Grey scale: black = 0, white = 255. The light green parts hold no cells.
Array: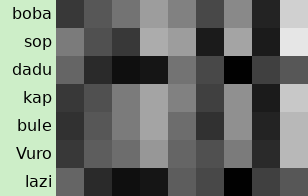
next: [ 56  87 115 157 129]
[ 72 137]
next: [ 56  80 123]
[164 129]
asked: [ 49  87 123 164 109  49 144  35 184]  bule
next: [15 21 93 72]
[ 1 64]

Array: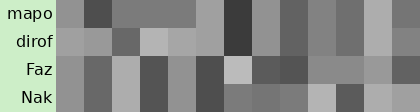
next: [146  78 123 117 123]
[180  91]
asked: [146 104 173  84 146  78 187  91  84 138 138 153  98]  Faz

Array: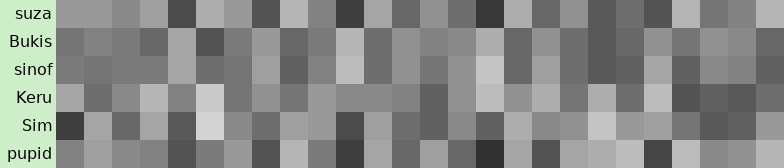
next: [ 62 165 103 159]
[103  49]
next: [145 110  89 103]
[145 117]
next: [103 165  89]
[210 137]
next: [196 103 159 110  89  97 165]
[ 97 137]
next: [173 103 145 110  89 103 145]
[117 145]

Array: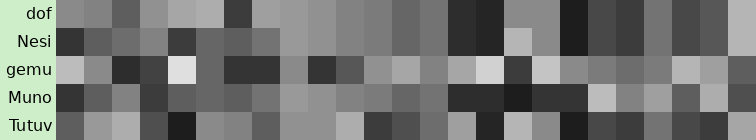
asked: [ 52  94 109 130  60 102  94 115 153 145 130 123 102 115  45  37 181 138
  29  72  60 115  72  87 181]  Nesi
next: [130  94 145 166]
[173  60]
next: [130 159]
[ 94 173]
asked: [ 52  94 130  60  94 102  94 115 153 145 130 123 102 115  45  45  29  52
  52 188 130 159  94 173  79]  Muno
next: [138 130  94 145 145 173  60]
[ 79 109]
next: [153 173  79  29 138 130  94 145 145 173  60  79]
[109 159]
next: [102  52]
[ 52 138]

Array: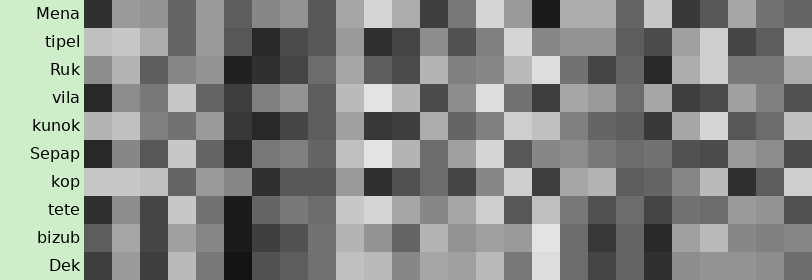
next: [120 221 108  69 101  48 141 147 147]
[141 108]
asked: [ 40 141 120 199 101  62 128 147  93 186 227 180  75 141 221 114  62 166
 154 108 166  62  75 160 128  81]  vila
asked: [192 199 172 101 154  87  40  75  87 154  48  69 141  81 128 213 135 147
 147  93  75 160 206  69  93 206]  tipel
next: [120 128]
[101 192]

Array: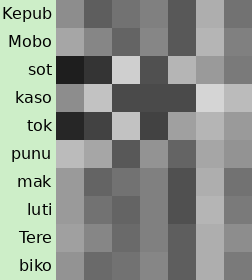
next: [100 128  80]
[181 122]
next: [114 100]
[128  80]
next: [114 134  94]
[174 122]
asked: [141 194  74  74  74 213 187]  kaso
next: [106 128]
[ 94 174]
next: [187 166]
[ 88 147]

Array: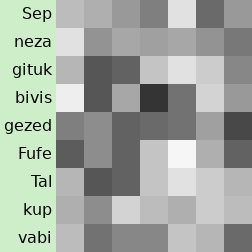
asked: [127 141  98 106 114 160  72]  gezed
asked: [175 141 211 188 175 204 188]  kup

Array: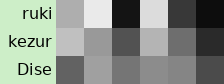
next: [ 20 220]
[56 13]
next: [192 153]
[ 82 180]
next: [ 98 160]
[117 140]

